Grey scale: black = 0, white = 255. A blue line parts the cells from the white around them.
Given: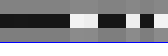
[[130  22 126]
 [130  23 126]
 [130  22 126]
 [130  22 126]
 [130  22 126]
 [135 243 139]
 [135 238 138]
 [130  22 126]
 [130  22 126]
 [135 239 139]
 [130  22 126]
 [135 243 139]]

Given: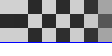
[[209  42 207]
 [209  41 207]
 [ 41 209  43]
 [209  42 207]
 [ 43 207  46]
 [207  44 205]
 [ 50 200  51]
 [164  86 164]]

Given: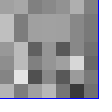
[[161 191 191 152 142 132 181]
 [167 125 125 187 187 228 125]
 [128 160 160  96 128  80 160]
 [137 161 161 149 149 137 184]
 [146 160 160  88 160  88 117]
 [175 136 136 136 215 155  57]
 [129 121 121 113 104 121 113]]

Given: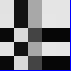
[[226 227   9 227   9]
 [ 18  18 218  18 217]
 [168 168  68 168  68]
 [229 230   6 230   6]
 [229 229   6 229   6]]

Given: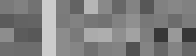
[[122  91 141 111]
 [129  99  92 109]
 [114 100  88 109]
 [204 204 204 204]
 [124 122 140 140]
 [ 99 130 122 133]
 [182 118 171 113]
 [137 114 174 128]
 [103 130 143 131]
 [131 144 162  81]
 [ 87 120 126 132]
 [129 124  55 103]
 [135 108 153 132]
 [129 124  55 103]]

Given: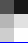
[[ 81 182 206]
 [ 23 225 254]]
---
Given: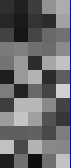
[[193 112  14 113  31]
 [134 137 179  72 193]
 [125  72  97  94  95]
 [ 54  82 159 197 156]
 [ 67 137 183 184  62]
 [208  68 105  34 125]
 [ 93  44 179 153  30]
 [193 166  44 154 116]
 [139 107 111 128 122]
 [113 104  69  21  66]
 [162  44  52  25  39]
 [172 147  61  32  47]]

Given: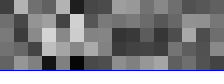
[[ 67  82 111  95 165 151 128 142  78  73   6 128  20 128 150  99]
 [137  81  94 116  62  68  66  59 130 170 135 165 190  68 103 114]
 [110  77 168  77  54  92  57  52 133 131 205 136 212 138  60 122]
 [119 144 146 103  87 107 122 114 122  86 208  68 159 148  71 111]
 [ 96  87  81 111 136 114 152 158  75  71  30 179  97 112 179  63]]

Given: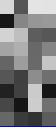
[[ 92  50  59 103]
 [113 205  21  71]
 [ 21 203  65  33]
 [111 141  64  86]
 [197 105 157 101]
 [132 104 175 164]
 [ 87  93 191 211]
 [153 150 134  22]
 [227 228  85 215]]

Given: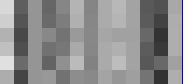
[[174  50 116 159 150 164 137 141 114 152 149  69 173]
 [161 104  88 163 189 170 130 187 144  99 149 107 224]
 [174  57  92 163 176 170 135 169 119 113 149  79 192]
 [174  51 104 161 161 166 136 154 115 136 149  72 178]
 [173  66  91 163 181 171 135 176 125 106 149  84 206]
 [168  82  89 163 184 171 133 180 134 102 149  94 216]]

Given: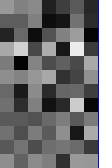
[[152 153  48 126 139  98 142]
 [ 58 107 117 110  77 116  88]
 [171  23 143  90 124  78 113]
 [123  89 125 106  82  90  89]
 [  7 204  41  18 128  45 112]
 [ 62 104 102  42 139  25 104]
 [145  68  49 168 151 131 142]
 [169  73  96  77 132   3 123]
 [ 59 236  23 173  72 209 168]
 [  4 157 130  82  13 104  35]
 [ 44 114  21  13 128  93  93]
 [ 39  90  62  32 137 129 152]]

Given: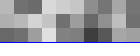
[[160 166  88  62 126 130 224 158 112 104]
 [112 190 144 104 157 112 196 212 184 175]
 [116 167 117 142 198 206 217 108 113 184]]

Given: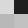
[[192 184]
 [ 30 217]]
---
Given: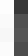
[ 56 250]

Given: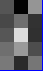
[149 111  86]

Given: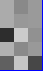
[154 152  45]

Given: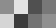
[120 115]

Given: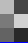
[ 69 122]

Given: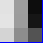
[ 13 156 212]

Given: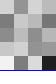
[187 185 188 199]

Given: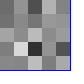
[131 152 187 216 136]

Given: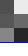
[235  87]
